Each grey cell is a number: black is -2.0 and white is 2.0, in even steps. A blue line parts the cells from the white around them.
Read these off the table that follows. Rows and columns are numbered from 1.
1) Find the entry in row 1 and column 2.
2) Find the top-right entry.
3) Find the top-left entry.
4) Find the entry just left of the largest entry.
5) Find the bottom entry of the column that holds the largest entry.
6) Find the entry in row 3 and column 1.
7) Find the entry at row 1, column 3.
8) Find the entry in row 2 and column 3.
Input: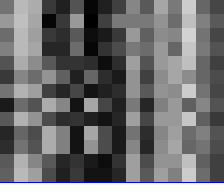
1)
0.9
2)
-0.9
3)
-0.2
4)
0.1
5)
1.2
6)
-0.3
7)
0.7
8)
0.6

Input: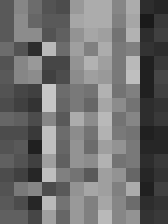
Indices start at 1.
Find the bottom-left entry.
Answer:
-0.5
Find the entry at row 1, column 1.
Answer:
-0.6
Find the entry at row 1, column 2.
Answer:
0.1
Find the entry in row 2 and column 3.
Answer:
-0.4
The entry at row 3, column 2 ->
0.2
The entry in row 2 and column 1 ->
-0.6
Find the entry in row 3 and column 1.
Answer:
-0.6
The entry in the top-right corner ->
-1.4
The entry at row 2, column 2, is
0.2
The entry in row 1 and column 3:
-0.3
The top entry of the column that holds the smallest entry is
-1.3
